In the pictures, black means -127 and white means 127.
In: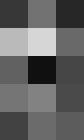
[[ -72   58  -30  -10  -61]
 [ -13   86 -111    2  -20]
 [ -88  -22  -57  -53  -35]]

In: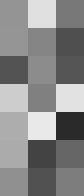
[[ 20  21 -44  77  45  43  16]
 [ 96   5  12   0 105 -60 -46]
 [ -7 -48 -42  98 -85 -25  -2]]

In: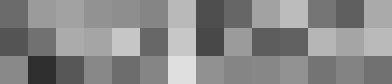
[[-20 -43   9]
 [ 27 -14 -80]
 [ 34  43 -40]
 [ 18  37   8]
 [ 14  70 -18]
 [  5 -24   5]
 [ 57  71  95]
 [-49 -55  17]
 [-25  27   5]
 [ 34 -34   7]
 [ 60 -30  18]
 [-10  54 -11]
 [-32  37   3]
 [ 42  58 -14]]

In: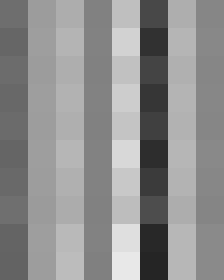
[[-17 -25 -19 -23 -20 -26 -22 -16 -27 -28]
 [ 28  30  28  30  29  30  29  27  30  29]
 [ 45  52  46  50  47  54  48  44  57  60]
 [  1   2   1   2   1   2   2   1   2   0]
 [ 63  82  65  77  68  88  72  61  95 104]
 [-55 -78 -59 -73 -63 -82 -68 -50 -87 -90]
 [ 46  53  48  52  50  54  51  45  55  55]
 [  6   8   6   7   6   9   7   5  10  10]]

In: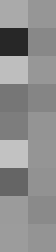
[[ 42 -88  62  -9  -2  66 -26  27  28]
 [ 22   8  23   5  20  21  18  10  20]]

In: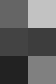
[[-26 -60 -93]
 [ 66 -66   0]]

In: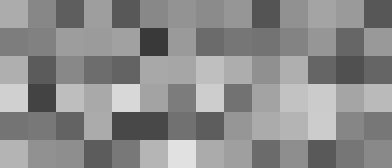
[[ 44  -2  47  80 -11  52]
 [  7   1 -36 -60  -7  17]
 [-33  29   8  62 -28  14]
 [ 30  27 -18  41  43 -35]
 [-39  33 -28  88 -55  -7]
 [  8 -70  40  35 -55  53]
 [ 19  26  38  -3 -14  97]
 [ 11 -20  63  77 -34  43]
 [ 22  -9  45 -13  22  31]
 [-43 -12  16  35  43 -20]
 [ 17   3  47  66  52  14]
 [ 36  22 -26  75  76 -38]
 [ 26 -25 -47  37   6  -9]
 [-40  25 -26  58  -8   9]]
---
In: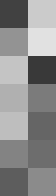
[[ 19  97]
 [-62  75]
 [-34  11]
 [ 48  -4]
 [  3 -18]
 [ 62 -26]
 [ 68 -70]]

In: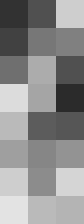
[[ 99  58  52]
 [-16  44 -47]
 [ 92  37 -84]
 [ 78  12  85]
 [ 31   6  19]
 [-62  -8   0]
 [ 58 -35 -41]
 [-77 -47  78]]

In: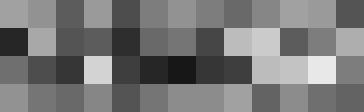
[[ -89   40  -43  -35  -81  -22  -10  -57   60   75  -35   -2   46]
 [  33   18  -35   26  -50   -2   18   -2  -22    6   33   26  -43]
 [  18  -10  -22    6  -43  -10   12   12   33  -28   12  -16  -28]
 [ -16  -50  -73   83  -65  -89 -104  -73  -65   60   67  104   -2]]

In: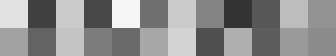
[[ 34 -28  68  -2 -22  40  83 -47  47 -34  27  12]
 [ 98 -62  75 -55 118 -15  75   4 -76 -40  61  19]]

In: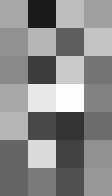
[[  39  104  125    2]
 [ -26   90  -61   17]
 [  17   53  -33   67]
 [ -26   -4  -47   23]
 [  53  -55  -75  -18]
 [   9  -67   74  -11]
 [  39 -101   61   31]]

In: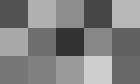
[[-44  48  13 -57  55]
 [ -8   0  26  77 -23]
 [ 40 -16 -77   7 -30]]
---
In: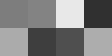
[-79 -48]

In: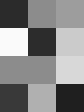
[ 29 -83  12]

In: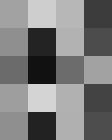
[ -67   50 -110   30]

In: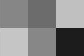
[64  7]

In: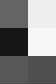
[ 110 -105]

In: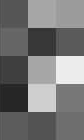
[ 28 -71 -63]
